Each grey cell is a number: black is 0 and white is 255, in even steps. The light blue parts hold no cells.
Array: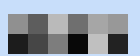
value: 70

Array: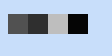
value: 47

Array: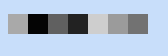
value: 4

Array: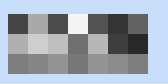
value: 133

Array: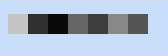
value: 47

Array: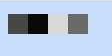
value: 9

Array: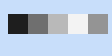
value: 111

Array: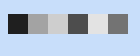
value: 163

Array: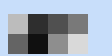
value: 16
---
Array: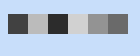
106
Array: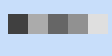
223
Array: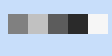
246
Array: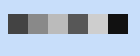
17
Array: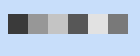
121
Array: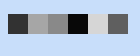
95
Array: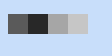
198
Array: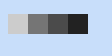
34
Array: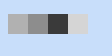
213
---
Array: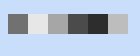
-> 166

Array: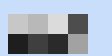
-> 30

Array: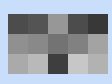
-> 185

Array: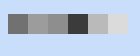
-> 142

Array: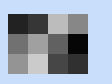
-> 148

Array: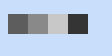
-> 93

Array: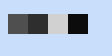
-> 79
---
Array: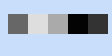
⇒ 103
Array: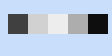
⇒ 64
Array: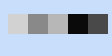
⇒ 210
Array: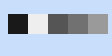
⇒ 25
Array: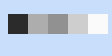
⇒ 43
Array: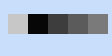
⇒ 199
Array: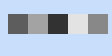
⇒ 93
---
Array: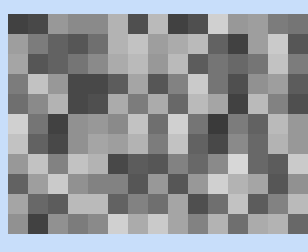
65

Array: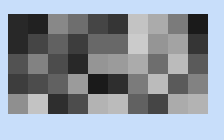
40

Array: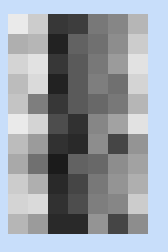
234

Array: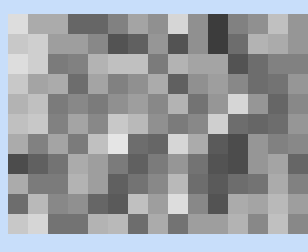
221

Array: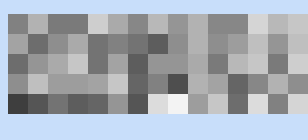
129

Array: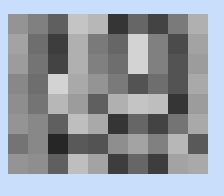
148

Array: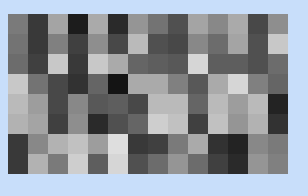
122
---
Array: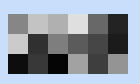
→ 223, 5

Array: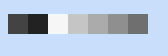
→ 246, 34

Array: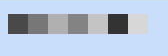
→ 215, 51

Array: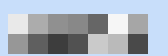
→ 246, 61

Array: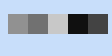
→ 200, 16

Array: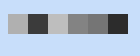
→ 190, 44

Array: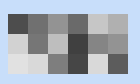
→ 225, 64
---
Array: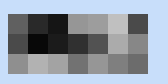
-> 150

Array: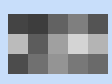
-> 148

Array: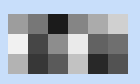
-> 194

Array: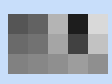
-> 143

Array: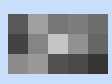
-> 81

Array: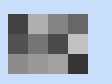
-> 153

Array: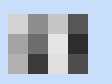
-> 58
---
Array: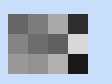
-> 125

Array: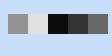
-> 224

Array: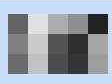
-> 225

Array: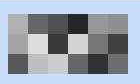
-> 102

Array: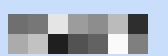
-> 119

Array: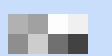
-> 161

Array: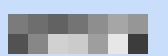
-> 110

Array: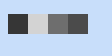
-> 211
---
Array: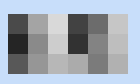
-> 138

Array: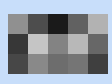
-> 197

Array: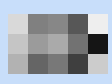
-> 155

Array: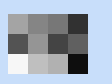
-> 149

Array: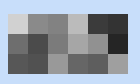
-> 75

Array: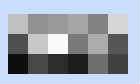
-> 199

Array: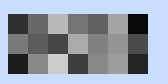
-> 91

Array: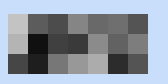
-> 16
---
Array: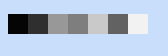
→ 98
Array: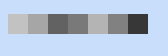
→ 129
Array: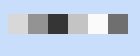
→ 250
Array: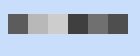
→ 112
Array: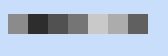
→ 172
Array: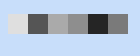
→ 37
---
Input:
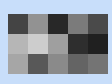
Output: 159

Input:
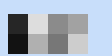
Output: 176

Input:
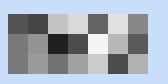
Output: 244

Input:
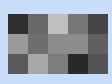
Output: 140

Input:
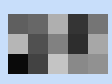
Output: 129

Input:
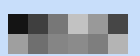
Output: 139
